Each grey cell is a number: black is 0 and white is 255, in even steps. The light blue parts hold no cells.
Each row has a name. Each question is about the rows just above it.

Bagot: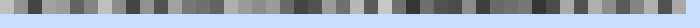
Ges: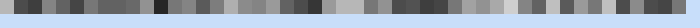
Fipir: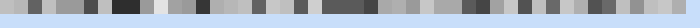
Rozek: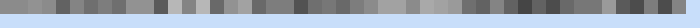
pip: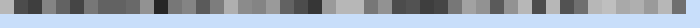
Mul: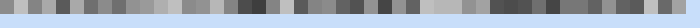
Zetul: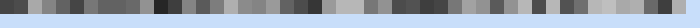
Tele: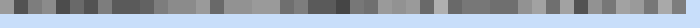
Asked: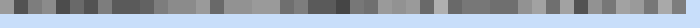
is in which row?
Tele
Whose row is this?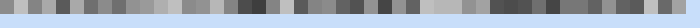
Mul
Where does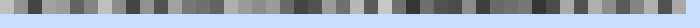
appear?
Bagot
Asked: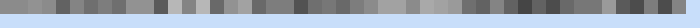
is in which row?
Rozek

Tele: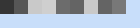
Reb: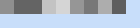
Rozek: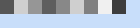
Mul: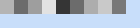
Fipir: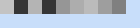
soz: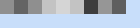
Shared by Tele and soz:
[100]
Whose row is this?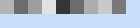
Mul
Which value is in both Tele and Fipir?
[53]
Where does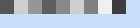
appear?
Rozek

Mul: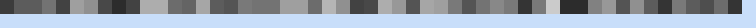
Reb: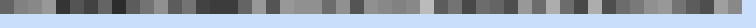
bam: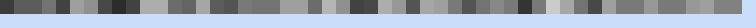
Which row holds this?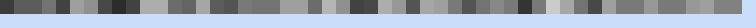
bam
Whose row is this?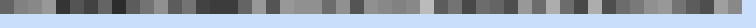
Reb

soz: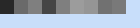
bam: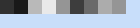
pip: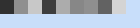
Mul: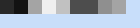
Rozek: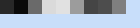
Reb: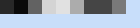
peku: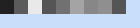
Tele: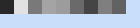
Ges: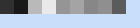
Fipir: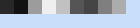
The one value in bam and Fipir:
[172]
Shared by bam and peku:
[233]

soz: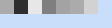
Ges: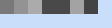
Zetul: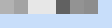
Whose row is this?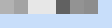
Zetul
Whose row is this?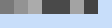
Ges
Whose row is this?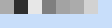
soz

